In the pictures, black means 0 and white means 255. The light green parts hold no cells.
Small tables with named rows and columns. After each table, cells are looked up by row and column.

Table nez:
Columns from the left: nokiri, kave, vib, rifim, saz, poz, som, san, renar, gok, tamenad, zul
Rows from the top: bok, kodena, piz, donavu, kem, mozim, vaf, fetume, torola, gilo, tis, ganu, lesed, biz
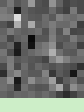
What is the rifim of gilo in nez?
108
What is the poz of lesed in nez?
84
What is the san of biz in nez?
94
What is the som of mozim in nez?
87
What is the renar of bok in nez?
99
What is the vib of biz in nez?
104
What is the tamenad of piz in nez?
107
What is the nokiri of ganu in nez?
110
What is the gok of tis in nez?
78
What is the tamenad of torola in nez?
105
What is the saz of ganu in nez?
141
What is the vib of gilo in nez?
74
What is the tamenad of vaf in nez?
102

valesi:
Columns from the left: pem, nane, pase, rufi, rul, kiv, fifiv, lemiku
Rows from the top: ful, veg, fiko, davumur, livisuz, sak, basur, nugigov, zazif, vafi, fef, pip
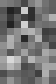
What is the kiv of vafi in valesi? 121
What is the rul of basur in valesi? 134
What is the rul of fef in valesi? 94
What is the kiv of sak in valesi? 177
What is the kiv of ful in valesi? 151
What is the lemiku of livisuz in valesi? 68
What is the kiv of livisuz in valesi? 146
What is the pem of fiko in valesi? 96
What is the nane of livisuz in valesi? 121
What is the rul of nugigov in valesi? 110
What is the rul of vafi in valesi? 87
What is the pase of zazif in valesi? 190
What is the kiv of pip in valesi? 118
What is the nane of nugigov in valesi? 87
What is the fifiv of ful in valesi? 114
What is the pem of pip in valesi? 107
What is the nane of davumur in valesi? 34
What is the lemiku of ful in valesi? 97
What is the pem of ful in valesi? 127
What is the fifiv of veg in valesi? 106

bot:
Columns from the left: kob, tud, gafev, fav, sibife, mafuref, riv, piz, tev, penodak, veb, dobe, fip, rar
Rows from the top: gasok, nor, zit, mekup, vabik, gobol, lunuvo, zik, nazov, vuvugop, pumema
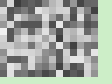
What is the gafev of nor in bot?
103
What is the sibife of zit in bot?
137
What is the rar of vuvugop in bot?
164
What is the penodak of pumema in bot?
71
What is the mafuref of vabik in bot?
172
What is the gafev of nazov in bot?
92
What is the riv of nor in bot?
208
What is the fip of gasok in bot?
101
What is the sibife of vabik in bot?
103
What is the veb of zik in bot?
94
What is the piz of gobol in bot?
210
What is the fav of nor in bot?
124
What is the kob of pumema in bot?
101
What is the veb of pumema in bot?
92
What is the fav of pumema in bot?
121

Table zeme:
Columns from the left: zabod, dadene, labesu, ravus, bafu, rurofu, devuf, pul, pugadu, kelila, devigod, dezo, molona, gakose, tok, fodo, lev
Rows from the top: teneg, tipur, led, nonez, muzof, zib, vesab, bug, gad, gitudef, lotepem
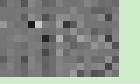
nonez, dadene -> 123
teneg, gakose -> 121
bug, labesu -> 118
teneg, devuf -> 100
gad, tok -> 110
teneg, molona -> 132
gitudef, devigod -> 129
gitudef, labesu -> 114
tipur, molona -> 117

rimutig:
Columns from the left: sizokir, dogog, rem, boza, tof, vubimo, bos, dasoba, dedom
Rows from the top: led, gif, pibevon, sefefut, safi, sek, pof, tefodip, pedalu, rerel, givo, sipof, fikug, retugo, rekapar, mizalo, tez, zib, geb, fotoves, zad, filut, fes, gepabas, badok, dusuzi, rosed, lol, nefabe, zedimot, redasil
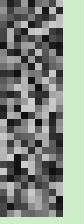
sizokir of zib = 187
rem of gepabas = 18
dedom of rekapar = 165
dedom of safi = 42
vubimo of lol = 150
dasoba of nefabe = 162
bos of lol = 106
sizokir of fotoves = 198
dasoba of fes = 140
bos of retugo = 45
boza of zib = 124
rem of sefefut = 137
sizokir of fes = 181

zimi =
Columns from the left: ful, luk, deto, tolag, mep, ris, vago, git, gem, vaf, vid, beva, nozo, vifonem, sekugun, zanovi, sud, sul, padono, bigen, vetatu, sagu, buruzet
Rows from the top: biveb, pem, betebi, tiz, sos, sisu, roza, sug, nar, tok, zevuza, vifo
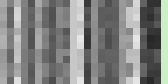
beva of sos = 207
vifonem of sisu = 146
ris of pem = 150
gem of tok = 114
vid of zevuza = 199
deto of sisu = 199
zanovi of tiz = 99
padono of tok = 132
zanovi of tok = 90
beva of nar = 193

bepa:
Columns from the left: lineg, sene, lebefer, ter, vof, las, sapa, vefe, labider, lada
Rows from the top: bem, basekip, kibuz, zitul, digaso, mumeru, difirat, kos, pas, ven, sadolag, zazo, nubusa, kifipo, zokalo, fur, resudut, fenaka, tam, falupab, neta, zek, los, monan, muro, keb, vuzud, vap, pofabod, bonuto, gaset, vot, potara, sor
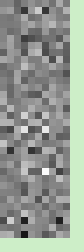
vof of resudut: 141
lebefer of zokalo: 124
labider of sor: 169
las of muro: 97
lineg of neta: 194
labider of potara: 106
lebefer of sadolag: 162
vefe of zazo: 141
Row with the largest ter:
tam

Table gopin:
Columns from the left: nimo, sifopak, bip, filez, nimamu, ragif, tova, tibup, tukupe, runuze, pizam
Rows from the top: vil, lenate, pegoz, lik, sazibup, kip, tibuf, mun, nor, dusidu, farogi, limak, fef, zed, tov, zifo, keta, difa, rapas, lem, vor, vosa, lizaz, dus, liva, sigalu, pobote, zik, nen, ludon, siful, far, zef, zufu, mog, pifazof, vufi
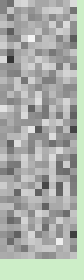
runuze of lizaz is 151
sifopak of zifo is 196
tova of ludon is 99
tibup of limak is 127
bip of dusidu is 145
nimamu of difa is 145
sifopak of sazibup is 93
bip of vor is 220
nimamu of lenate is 147
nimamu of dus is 176
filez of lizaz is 210
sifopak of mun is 103
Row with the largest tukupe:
mog

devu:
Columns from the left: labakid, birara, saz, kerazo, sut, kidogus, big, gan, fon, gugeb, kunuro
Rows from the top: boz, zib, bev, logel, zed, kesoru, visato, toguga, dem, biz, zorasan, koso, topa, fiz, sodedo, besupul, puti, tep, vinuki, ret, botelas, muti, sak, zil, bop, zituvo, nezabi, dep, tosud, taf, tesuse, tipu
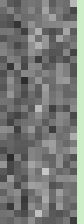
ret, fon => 111
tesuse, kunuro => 129
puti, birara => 82
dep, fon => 157
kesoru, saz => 102
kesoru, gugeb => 124
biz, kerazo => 72
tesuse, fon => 84
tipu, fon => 100
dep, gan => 108
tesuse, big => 131
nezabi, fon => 95
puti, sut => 118
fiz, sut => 109
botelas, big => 152
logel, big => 130

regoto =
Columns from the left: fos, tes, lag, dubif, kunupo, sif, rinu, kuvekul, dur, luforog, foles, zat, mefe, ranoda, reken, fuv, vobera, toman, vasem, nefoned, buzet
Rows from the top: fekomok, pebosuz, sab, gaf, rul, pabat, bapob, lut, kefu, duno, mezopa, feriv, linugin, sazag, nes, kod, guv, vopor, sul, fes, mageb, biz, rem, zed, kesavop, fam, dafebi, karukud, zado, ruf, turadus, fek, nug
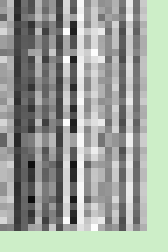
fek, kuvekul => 132
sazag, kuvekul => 156
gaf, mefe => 135
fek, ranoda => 224
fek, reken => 233
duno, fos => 158
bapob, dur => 68
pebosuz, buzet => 193
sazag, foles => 90
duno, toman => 107
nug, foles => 152
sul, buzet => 175
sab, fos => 100

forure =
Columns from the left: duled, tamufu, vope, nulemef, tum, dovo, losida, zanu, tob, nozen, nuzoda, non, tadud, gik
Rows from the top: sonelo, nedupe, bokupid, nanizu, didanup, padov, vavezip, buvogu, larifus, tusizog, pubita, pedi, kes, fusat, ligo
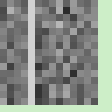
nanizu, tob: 183
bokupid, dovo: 110
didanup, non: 87
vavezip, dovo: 69
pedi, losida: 107
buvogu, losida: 123
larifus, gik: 115
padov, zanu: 142
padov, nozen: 142

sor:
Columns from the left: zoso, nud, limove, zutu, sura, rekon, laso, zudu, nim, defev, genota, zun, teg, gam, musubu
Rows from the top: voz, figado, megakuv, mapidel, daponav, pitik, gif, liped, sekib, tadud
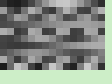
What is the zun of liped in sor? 80
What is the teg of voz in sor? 115
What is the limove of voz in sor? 29
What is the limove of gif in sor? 57
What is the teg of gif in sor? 167
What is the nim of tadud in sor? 163
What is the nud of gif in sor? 59
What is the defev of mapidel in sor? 153
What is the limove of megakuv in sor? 156
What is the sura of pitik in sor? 146
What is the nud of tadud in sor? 105
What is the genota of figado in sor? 140
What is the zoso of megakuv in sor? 69
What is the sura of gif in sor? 67
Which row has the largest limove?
tadud

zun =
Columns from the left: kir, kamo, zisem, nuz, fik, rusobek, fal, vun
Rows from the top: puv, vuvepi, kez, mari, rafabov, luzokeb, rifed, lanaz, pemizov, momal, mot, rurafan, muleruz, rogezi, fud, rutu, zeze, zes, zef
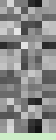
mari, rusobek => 67
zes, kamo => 203
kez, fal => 102
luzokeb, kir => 137
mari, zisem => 161
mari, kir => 191
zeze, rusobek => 176
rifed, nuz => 227
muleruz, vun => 138
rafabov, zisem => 230
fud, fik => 45
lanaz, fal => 153
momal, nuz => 71
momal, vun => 183
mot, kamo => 85
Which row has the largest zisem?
rafabov

